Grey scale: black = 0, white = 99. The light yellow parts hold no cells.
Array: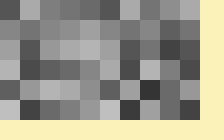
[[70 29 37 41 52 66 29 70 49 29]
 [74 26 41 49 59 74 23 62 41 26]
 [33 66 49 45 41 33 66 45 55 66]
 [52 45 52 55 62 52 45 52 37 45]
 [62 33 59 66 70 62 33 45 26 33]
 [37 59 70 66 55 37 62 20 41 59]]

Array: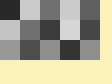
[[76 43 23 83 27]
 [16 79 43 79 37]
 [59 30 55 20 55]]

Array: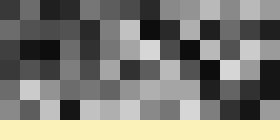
[[25  8  5 42 19 46 64 83 29  5 72 32 79 60]
 [22 42 12 16 46 36 29 16 53 57 72 53 72 60]
 [22 32 22 49 29 64 19 36 72 32  5 83 60  8]
 [42 32 29 32 16 49 75  5 16 68 12 42 25 12]
 [42 79 57 42 46 39 57 68 64 64 12 39 19  8]
 [53 36 75  8 75 68 79 53 46 83 49 19  8 60]]

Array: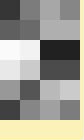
[[97 94 13 13]
 [90 79 29 29]
 [25 52 62 48]
 [21 48 65 52]
 [37 41 68 68]
 [59 33 72 79]]

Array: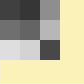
[[86 82 28]
 [25 21 55]
 [43 39 71]]

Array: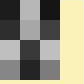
[[11 71  8]
 [18 65 25]
 [52 14 48]
 [74 22 74]]
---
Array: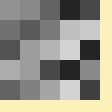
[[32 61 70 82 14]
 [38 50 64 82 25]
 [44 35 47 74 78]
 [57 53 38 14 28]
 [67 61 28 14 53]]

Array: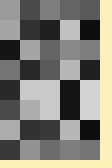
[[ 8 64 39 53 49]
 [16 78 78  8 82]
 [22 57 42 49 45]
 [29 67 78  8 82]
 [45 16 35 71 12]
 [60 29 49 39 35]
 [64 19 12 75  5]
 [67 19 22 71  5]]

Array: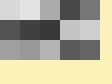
[[32 25 22 76 80]
 [62 59 70 35 39]
 [84 88 66 28 46]]

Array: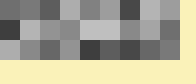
[[24 70 57 53 74 74 53 64 43]
 [43 47 36 67 50 61 28 70 61]
 [67 53 40 57 24 36 28 40 47]]

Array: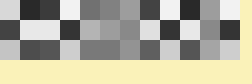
[[26 90 90 20 70 61 53 87 20 90 53 20]
 [76 30 33 80 47 47 57 37 80 33 64 80]
 [84 16 23 94 44 50 61 26 94 16 61 94]]

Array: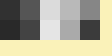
[[16 26 89 66 23]
 [19 33 85 72 52]]

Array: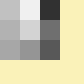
[[65 58 34]
 [69 82 43]
 [75 93 19]]
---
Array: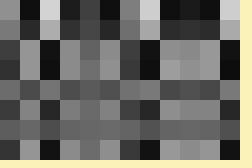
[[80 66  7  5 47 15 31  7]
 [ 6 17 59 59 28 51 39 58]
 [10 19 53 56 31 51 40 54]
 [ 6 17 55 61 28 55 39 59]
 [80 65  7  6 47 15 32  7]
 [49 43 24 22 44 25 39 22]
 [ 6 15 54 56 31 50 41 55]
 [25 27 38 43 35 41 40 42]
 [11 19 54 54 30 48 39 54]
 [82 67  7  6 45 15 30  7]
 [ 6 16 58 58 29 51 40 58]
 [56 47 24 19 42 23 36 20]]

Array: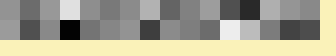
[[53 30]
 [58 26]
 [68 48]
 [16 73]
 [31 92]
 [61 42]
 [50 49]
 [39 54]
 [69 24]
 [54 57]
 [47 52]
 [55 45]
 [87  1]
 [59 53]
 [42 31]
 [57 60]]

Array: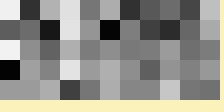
[[74 66 48 59 44]
 [27 40 43 50 46]
 [42 17 60 57 77]
 [34 25 48 37 52]
 [19 49 47 55 52]
 [67  2 55 68 67]
 [46 58 48 60 46]
 [87 88 68 88 25]
 [69  9 38 51 67]
 [19 42 55 62 60]
 [93 36 94  1 60]]

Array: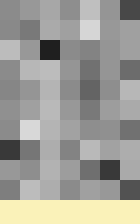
[[28 62 62 42 71 66 44 67 66 32]
 [58 59 58 58 55 61 56 63 22 59]
 [74 83 51 44 39 47 55 72 43 62]
 [55 62 54 58 54 59 63 51 61 54]
 [65 66 12 73 70 72 70 67 69 67]
 [59 47 59 71 58 62 84 46 55 73]
 [54 53 73 54 52 56 54 22 59 49]]

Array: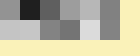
[[50 51]
 [71 85]
 [61 45]
 [37 51]
 [12 77]
 [57 76]]

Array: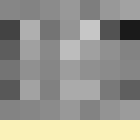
[[63 10 51 52 37 60]
 [59 32 56 54 47 57]
 [49 77 62 56 66 51]
 [59 58 73 61 66 59]
 [54 45 53 52 50 54]
 [51 68 62 56 63 52]
 [52 26 36 45 34 51]]
